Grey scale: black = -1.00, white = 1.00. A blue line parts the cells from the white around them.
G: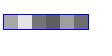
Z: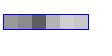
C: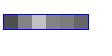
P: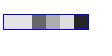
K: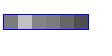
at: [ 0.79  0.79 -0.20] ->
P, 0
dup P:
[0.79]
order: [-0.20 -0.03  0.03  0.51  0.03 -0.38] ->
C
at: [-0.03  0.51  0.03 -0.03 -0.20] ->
K, 0
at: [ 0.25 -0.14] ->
G, 4
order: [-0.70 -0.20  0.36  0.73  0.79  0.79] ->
P
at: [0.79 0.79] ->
P, 0

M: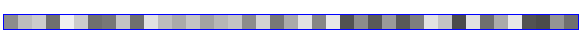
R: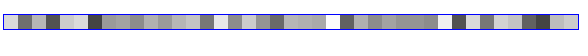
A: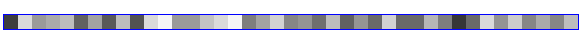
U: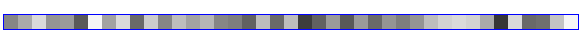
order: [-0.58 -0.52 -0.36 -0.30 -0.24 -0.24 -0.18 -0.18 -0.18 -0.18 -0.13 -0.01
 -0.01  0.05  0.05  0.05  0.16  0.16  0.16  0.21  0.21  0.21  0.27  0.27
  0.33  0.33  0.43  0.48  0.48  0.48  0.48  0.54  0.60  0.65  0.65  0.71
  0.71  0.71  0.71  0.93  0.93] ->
A
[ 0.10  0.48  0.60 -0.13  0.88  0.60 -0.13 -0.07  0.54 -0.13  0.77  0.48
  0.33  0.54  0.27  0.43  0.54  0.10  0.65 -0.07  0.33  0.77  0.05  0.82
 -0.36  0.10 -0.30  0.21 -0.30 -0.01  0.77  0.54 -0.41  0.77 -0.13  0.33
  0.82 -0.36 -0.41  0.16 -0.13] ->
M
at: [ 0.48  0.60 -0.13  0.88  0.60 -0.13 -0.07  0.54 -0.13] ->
M, 1

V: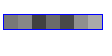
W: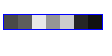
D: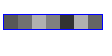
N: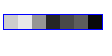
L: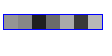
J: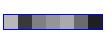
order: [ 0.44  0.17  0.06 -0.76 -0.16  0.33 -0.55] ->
L
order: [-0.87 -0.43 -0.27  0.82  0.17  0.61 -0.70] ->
W

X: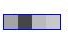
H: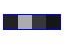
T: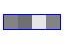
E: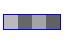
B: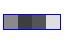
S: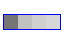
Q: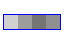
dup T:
[0.03]
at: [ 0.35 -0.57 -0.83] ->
H, 1
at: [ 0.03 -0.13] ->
T, 0

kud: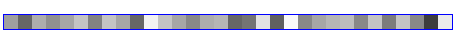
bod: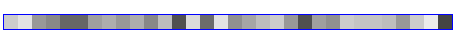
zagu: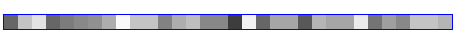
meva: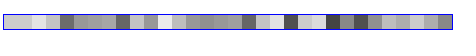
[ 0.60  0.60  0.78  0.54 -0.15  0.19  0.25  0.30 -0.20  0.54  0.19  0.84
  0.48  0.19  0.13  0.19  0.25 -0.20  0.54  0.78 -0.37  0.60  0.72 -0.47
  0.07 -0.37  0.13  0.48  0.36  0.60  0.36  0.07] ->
meva
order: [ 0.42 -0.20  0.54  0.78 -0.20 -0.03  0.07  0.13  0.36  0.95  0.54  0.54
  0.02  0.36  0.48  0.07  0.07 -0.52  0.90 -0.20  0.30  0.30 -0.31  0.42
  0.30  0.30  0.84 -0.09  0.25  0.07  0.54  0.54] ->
zagu
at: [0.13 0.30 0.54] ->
kud, 3
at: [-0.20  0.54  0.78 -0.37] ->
meva, 17
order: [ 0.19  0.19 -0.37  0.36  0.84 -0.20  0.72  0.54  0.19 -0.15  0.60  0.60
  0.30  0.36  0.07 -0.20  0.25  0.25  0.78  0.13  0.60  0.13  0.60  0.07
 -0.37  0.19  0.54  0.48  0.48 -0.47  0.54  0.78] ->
meva

